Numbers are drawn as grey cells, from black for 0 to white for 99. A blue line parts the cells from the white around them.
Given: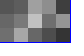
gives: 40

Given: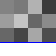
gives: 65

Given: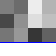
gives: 21

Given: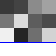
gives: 43

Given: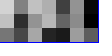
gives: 65

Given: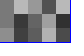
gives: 36

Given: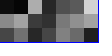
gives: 15
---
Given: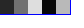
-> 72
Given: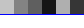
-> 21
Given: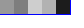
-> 11
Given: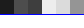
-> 58
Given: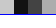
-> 67
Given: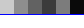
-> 4
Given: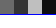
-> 6
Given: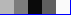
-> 97
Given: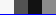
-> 54
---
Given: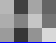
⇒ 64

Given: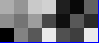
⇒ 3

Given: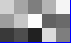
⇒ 70

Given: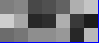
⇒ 68

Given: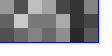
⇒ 20

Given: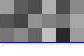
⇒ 30

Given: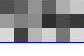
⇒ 67

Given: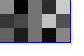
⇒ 17

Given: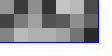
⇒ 72
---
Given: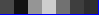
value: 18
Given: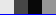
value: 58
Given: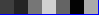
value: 66
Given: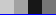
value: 46
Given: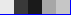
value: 77
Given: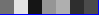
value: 29
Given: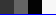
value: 96
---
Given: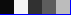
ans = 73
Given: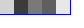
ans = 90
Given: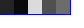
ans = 42
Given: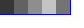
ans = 45
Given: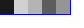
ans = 58
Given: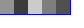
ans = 31
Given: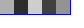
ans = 57
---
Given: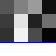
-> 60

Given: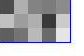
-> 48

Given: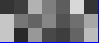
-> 84

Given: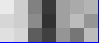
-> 66

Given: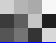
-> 66

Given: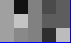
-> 29

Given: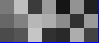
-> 57

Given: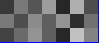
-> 68
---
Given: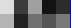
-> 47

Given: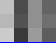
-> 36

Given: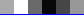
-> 59

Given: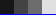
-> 87

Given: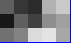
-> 65

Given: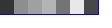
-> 28

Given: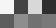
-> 47
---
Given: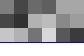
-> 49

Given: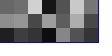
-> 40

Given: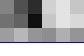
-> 51

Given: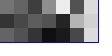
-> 45

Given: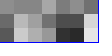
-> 55

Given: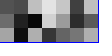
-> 32
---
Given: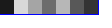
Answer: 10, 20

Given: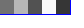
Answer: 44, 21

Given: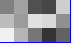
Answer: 50, 38

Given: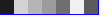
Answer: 11, 35

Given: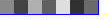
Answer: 53, 41

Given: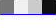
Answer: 46, 6

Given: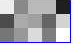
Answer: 92, 99

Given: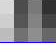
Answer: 84, 40

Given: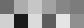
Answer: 42, 56

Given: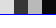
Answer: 86, 4
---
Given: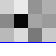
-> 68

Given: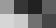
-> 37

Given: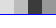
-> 59

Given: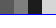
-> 83

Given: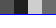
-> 42

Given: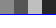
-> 15

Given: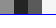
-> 95

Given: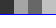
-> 75

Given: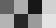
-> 81
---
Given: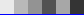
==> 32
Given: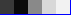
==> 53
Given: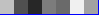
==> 41
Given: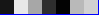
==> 1
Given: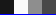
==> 97
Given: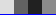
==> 38
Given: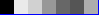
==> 40
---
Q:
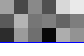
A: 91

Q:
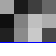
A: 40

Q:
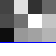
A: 40

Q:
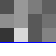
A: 37

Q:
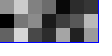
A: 21

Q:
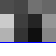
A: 40

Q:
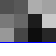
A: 63

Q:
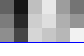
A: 45

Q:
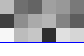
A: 47

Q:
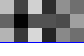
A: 43
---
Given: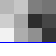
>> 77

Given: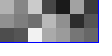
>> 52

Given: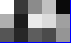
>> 22

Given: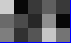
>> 3

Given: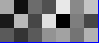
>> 6

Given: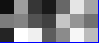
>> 61

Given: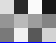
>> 16

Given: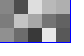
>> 30
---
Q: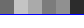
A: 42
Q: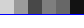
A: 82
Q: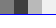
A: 48
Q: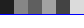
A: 12
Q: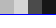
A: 72
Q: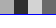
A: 67
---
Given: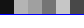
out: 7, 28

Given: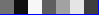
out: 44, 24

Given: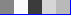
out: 52, 72

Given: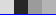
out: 85, 70

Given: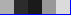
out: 68, 85

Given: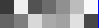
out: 22, 28

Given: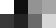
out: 99, 83

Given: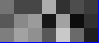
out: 45, 12

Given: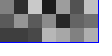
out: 50, 68

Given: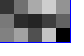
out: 20, 0
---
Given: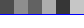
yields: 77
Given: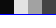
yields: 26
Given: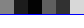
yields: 84
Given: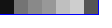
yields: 33
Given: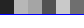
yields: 43
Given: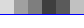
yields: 75
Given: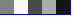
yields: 8
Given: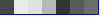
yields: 42
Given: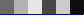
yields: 6
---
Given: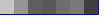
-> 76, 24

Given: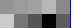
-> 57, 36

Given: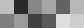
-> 74, 80

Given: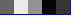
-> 39, 21

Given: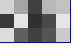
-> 82, 78

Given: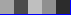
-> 64, 17

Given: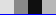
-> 87, 71

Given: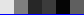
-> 89, 37
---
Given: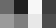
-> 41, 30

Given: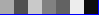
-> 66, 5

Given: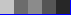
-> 77, 15

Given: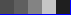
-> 30, 12

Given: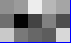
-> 56, 84

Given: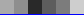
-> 66, 80

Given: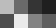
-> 73, 37

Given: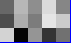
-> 40, 44
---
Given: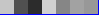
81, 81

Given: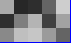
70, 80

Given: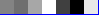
99, 99

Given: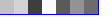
97, 97

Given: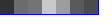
78, 78

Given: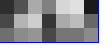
21, 87
